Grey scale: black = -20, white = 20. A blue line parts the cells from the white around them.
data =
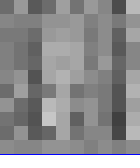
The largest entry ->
11
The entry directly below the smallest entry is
-9
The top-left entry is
-3
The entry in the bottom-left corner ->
2
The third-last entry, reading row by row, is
2
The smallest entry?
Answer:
-10
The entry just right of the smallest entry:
7
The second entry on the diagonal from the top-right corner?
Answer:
-1
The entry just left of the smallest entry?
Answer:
-2
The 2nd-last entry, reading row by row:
0
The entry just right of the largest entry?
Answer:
6
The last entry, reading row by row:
2
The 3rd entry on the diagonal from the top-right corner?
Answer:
2
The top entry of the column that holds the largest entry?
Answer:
-3
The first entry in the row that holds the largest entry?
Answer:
-2
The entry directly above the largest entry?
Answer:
9
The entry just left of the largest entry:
-7
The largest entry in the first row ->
9
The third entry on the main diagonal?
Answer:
-3
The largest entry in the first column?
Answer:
3
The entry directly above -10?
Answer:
-7
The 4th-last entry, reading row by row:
0

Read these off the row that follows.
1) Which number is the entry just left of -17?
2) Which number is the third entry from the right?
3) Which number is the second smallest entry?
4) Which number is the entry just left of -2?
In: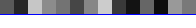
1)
-11
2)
-18
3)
-17
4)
2

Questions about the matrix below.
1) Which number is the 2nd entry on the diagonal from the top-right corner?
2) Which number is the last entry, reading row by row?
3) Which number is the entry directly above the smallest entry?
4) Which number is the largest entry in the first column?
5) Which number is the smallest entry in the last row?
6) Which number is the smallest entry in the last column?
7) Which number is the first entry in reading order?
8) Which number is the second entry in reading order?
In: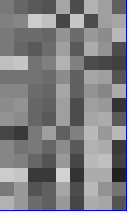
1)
5
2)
-7
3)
-10
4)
12
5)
-9
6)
-15
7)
-1
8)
-4

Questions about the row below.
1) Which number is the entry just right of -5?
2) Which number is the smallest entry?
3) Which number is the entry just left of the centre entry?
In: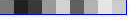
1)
8
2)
-15
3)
4

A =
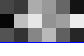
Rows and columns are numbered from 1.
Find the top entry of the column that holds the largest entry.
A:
-17
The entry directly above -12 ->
10
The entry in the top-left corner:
-9
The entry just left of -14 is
-5
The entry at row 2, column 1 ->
-19
